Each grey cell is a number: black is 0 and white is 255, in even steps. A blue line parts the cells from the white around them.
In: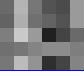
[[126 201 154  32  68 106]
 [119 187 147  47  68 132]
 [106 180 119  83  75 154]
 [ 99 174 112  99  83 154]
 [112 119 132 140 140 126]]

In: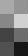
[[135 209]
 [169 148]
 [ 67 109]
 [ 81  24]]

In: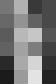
[[ 91 184 198  85]
 [118 177  57  73]
 [ 41 169 213  49]
 [ 98 162 125  65]
 [ 27 154 227  35]
 [104 147  98  73]]

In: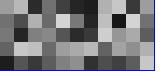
[[ 99 199 191 106 157 170 184  99 163 143 177]
 [157 184  43 113  64  37  29 177 199  57 157]
 [ 29  85  57  93 128 143  49  78  64  93 199]
 [113  78 177 106 212 120  37 191  23 212 113]
 [120  37 128 136  85  43  57 206 150 170  93]]

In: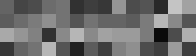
[[169 149 129  49 137 182 137 162 155 155 123  10  76 175]
 [ 92 108 123 143 115  84 115 100 100  92 123 182 137  84]
 [ 55 100 115 182  84  33  92  62 129 143  76  62 155  62]
 [100  69  76 108 115  49  62  55 149  76  84  41 196 162]]

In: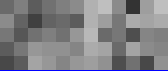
[[106 127  92 113 127 139 177 191 139  51 158 191]
 [ 92 119 151 145 145 133 171 164 106 164 139 133]
 [139  99  64  99 106  92 177 158 119 171 164 171]
 [ 72  92 164 151 133 151 158 145  78 113  72 145]
 [119  86 113 127 113 151 184 106 119  78 133 127]]

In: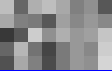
[[102 182 115  69 122 152 136 205]
 [ 81 168 128  75 122 152 144 213]
 [168 128 122  87 160 136 152 136]
 [190 102 175 190 168 128 144  87]
 [ 56  87 205 144 175 152 160 197]]
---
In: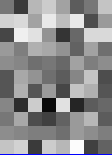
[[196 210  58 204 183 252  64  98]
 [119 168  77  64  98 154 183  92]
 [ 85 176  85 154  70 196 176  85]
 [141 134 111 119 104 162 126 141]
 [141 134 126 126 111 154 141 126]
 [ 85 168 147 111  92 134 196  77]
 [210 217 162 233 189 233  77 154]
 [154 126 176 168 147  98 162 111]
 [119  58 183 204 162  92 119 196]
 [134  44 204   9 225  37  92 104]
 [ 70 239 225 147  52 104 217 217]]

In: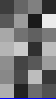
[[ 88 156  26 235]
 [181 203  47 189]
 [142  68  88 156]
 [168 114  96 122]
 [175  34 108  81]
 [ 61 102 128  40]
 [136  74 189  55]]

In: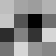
[[198  83   1 110]
 [ 44 130  51 214]
 [116 214 149 136]
 [190 164 157 178]]

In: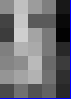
[[ 74 113  82  98  40]
 [ 67 199  90  90   9]
 [141 192 156 127  24]
 [ 60 207 164 121   2]
 [127 178 170 121  40]
 [149 164 178 113  47]
 [133 141 186 106  60]]

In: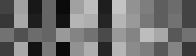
[[ 61 168  18 120  10 146 174  37 181 139 126  88 132  55]
 [ 67 161  24 101  10 161 189  30 195 146 126  94 108  67]
 [ 55 168  30 101  18 181 174  37 181 153 120  94 114  67]
 [114  81 108 101 153 132 114  74 153 132 189 168  88 114]]

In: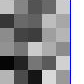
[[181  75  21 217 153]
 [140  67  61 159 181]
 [195 133  83 105 203]
 [ 54 105  97 189 167]
 [  5  35 118  90 209]
 [146 118 203 173 140]]

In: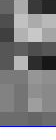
[[ 86 185  44  23]
 [101 171  57  38]
 [ 86  94  78  86]
 [108 108 101 108]
 [130 116 143 137]
 [122 122 150 143]
 [130 116 158 137]
 [ 78 193 171 185]
 [ 63 178 200 165]]

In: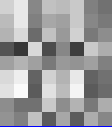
[[225 250  91 225 187 244  91 107]
 [217 238  99 209 179 232  99 113]
 [179 217 107 193 153 209 121 141]
 [141 113 113 201 141 179 121 173]
 [187 232 128 167 160 201 135 121]
 [209 232 135 193 187 201 128 113]
 [160 179 160 121 153 147 160 128]
 [147 128 193  91 167  91 173 135]
 [ 84  55 217  76 135  61 201 173]]
